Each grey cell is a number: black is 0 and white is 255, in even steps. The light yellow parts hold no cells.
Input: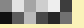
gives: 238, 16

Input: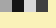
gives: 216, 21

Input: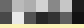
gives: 232, 18

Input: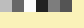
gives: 252, 34

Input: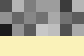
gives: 199, 27

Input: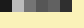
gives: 187, 26

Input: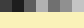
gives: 196, 29

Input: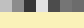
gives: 226, 54

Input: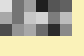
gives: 223, 31
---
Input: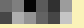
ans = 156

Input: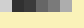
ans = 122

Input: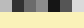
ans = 139

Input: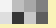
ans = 199

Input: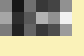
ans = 166

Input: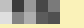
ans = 173

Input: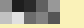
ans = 152

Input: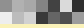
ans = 209
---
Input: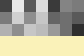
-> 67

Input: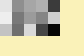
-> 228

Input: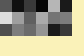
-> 87

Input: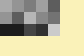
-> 170

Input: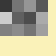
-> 55

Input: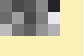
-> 117

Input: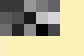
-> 57
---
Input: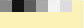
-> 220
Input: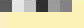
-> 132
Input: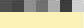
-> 208
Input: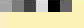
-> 100
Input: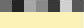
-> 87
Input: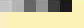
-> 25
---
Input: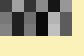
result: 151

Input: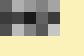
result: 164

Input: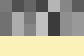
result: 92

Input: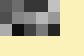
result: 193

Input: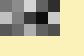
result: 46

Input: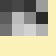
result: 156

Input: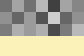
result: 134

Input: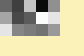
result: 144

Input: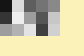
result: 137

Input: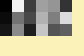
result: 51
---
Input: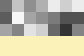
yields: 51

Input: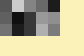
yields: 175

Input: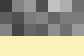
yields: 112

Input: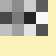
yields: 226

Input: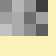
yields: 141

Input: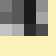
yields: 45
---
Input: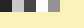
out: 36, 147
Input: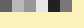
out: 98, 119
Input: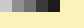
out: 203, 28
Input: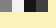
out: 129, 64
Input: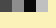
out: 72, 192
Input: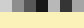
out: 207, 165
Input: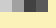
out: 205, 89
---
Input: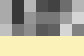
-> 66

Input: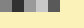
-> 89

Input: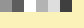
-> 222

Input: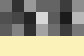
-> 100

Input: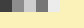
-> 236

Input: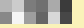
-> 170

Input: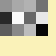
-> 40

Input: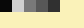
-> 48

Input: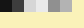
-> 144
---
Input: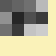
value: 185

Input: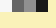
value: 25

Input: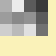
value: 57

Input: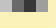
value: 158

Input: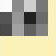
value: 119

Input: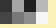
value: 184
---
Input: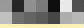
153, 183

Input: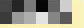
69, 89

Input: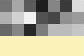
114, 197

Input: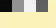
10, 96

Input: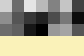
209, 85

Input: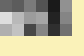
102, 112

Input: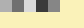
176, 134

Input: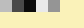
189, 149

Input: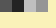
85, 149
